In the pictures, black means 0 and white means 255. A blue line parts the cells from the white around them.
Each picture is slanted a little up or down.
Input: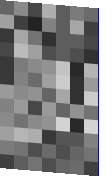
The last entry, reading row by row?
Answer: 64
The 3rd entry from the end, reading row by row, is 101
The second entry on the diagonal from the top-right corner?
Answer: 166
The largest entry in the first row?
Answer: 174
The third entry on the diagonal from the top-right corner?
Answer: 93
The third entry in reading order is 71
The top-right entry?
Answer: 107
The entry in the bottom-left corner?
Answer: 64
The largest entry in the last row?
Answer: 115
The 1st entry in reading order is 101
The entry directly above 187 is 166
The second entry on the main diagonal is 64
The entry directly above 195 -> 93
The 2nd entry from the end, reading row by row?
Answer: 107
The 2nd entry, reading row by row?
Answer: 138
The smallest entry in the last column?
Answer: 49
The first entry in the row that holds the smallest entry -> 160

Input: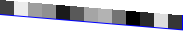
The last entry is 54
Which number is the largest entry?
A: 236
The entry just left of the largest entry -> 66
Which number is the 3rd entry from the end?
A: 42

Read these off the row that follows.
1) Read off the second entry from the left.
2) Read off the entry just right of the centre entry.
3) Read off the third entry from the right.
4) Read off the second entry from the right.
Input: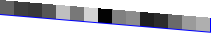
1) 63
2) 128
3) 106
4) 155

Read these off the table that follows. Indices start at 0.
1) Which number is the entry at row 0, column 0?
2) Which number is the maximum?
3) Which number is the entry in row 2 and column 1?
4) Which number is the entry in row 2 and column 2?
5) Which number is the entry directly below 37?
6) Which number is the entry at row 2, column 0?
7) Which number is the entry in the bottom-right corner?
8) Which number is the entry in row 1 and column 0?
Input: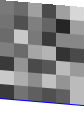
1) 121
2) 215
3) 201
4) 121
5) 135
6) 107
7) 187
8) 115

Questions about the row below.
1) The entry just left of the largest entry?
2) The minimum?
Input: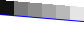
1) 185
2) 18

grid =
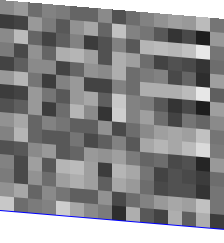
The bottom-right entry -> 60
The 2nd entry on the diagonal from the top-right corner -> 30
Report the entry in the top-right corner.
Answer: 117
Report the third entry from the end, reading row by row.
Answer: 95
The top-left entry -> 138
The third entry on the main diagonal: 101
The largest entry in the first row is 187
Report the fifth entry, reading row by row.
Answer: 123
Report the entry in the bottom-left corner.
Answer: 200
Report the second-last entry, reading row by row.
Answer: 174
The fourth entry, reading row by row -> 130
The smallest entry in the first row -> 81
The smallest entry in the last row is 45

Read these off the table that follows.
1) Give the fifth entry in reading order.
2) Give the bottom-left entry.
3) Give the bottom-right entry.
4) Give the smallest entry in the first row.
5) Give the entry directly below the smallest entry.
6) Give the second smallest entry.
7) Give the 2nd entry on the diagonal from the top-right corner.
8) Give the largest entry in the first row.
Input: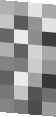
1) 196
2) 132
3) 155
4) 161
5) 111
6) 61
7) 147
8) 226
